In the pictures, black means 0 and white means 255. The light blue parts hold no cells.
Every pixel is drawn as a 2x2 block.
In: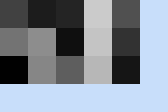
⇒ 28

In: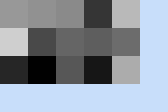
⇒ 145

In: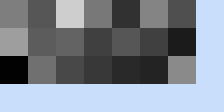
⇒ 86

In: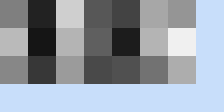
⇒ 34

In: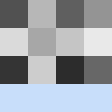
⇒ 183

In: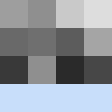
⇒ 143

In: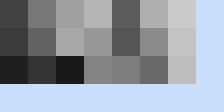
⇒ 119

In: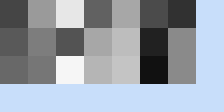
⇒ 154

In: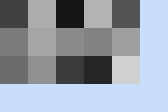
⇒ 172
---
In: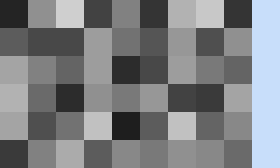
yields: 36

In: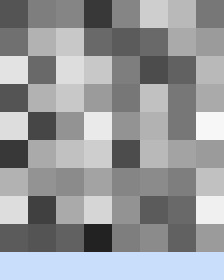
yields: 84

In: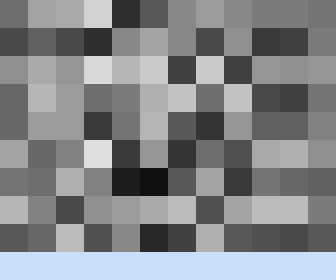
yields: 110

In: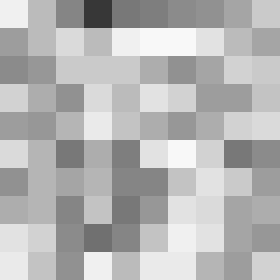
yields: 240

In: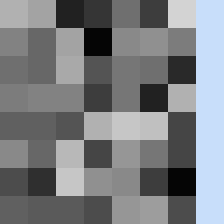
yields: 177

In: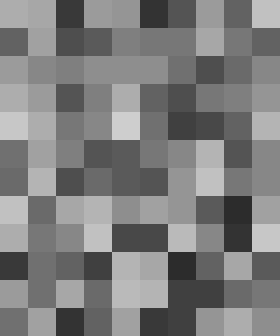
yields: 173
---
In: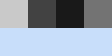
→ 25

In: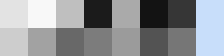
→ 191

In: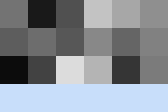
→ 80

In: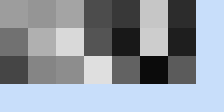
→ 164

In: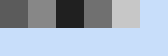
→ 32

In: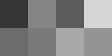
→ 91
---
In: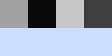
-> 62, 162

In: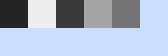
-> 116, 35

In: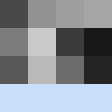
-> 165, 88

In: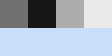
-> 234, 113

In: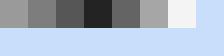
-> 244, 154

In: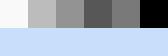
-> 0, 249

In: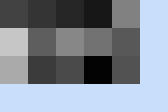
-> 129, 170
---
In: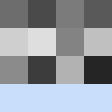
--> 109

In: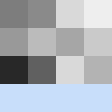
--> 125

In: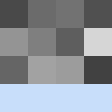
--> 73

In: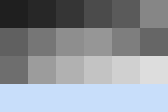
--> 31

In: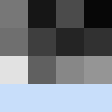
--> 119

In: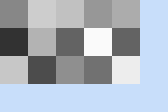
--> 135

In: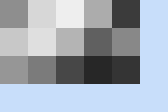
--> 142

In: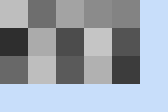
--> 190
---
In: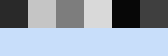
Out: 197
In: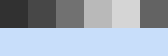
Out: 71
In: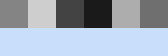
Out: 206
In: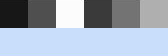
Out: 79
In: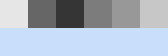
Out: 102
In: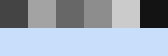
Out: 163
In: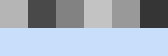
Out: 73
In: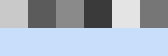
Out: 91
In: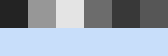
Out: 151
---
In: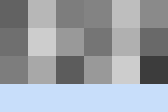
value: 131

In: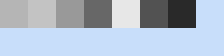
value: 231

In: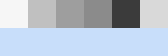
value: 139

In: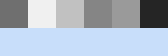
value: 133

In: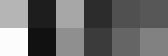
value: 44

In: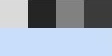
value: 37
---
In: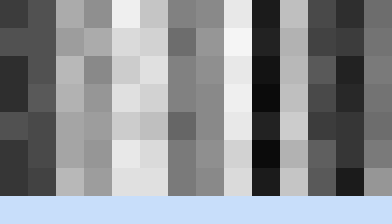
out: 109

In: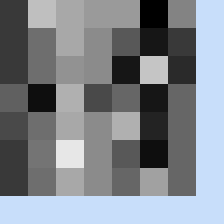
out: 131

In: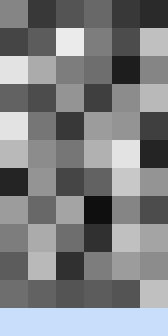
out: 42

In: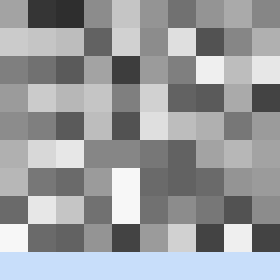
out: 134

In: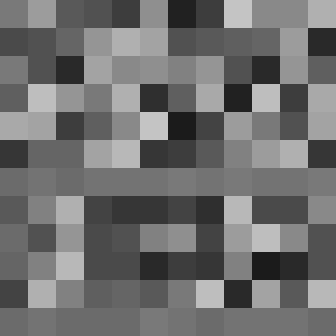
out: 176

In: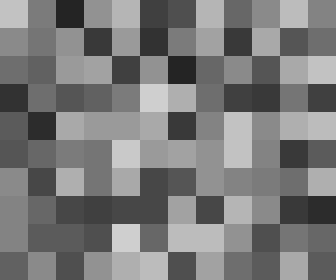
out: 131

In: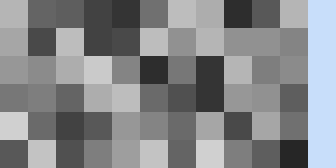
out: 181
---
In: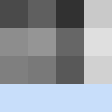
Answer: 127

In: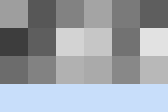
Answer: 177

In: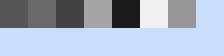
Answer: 166

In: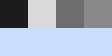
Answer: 28

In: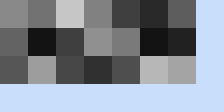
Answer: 48

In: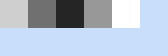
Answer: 112
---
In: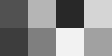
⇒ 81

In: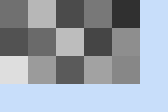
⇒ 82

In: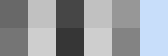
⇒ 104

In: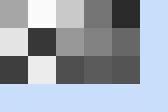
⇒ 228

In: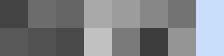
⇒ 68

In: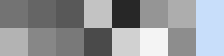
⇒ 115

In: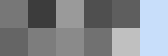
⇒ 119

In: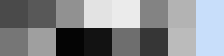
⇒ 74

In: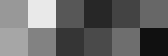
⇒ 152
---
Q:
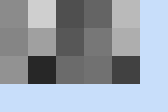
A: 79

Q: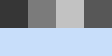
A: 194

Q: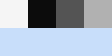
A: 84

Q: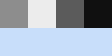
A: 91

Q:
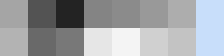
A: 35

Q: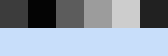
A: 92

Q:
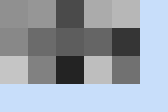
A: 74

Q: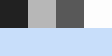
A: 88

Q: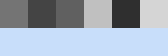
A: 96

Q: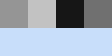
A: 22
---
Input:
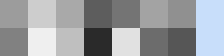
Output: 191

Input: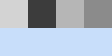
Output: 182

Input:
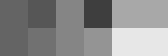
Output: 133

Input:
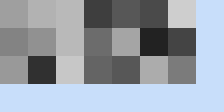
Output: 199

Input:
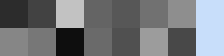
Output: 14

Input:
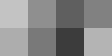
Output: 60

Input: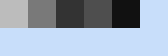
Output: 51

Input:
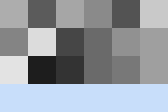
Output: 51

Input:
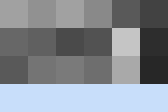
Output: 122
